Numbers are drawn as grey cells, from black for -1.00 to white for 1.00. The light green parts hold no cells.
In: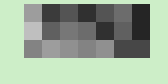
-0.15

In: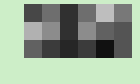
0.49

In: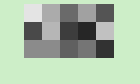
0.26

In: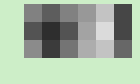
0.53

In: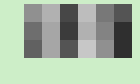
-0.06

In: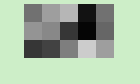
-0.86

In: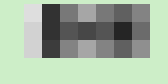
-0.25

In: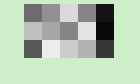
0.04

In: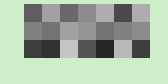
-0.42
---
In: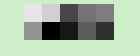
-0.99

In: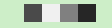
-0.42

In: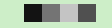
-0.85

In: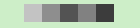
0.11

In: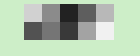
-0.08

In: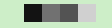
-0.85
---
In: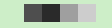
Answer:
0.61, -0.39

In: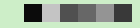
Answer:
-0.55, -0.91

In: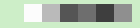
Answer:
0.12, 0.98

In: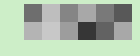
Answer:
-0.31, 0.41

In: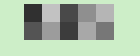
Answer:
0.42, -0.34

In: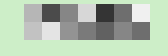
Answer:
0.88, 0.52

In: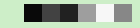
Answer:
0.06, -0.93

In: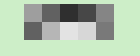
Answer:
0.04, -0.24

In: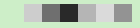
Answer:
0.15, 0.61

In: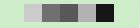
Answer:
-0.83, 0.59
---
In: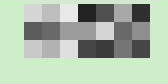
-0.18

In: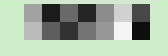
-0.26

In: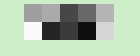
-0.71

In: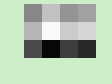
0.95

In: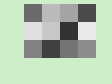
0.56

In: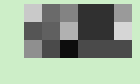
-0.25
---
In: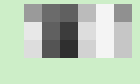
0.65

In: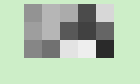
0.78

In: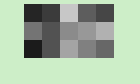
0.29

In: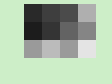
0.47

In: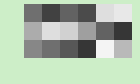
-0.58

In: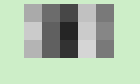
-0.61

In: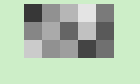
0.24

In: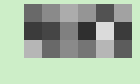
-0.08

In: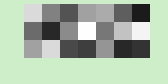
0.17
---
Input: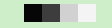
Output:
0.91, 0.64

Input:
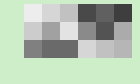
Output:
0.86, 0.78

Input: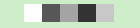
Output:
0.99, 0.57

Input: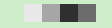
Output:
0.82, 0.30

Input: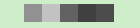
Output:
0.52, 0.14

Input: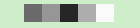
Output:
0.96, 0.36

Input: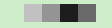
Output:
0.51, 0.16
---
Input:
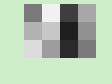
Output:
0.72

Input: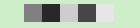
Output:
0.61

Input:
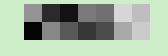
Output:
0.59

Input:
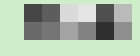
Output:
0.71

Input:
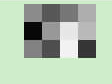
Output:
0.81

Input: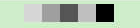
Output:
0.50
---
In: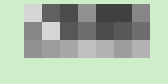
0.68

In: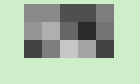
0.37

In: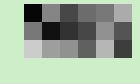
-0.87

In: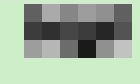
-0.62

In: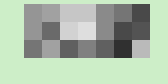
-0.17

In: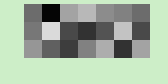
0.71

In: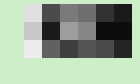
-0.80

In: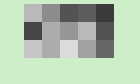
0.35
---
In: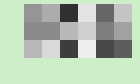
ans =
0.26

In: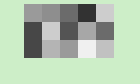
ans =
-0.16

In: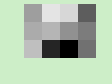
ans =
-0.03

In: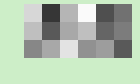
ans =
-0.03

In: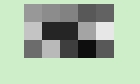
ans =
0.81

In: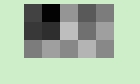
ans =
0.25

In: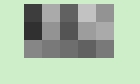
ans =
0.33
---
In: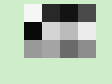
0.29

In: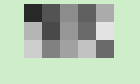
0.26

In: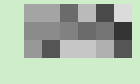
0.55

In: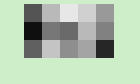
0.11

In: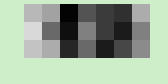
-0.79

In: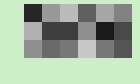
0.57

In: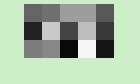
-0.93

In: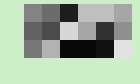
-0.94

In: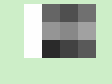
-0.67
